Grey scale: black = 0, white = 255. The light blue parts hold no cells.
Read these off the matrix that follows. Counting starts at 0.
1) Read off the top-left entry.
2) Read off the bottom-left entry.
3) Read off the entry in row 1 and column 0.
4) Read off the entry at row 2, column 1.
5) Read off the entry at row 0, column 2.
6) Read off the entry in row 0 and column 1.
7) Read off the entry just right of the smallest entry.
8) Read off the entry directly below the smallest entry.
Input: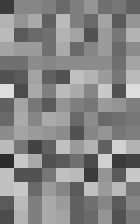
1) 59
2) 75
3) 178
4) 90
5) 134
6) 134
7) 200
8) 192

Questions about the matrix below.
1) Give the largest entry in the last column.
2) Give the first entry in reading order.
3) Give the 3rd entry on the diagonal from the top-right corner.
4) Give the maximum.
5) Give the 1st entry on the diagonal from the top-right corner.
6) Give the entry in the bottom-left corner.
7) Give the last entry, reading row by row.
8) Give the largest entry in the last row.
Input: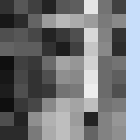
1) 150
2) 50
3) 216
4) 237
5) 64
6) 43
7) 143
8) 190

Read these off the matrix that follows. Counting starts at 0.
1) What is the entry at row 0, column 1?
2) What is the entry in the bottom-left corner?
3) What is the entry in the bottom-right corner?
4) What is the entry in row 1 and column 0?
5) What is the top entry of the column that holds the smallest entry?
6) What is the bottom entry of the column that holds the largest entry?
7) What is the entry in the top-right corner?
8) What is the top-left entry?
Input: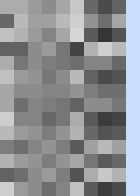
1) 172
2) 206
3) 75
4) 104
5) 75
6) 192
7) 98
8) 172
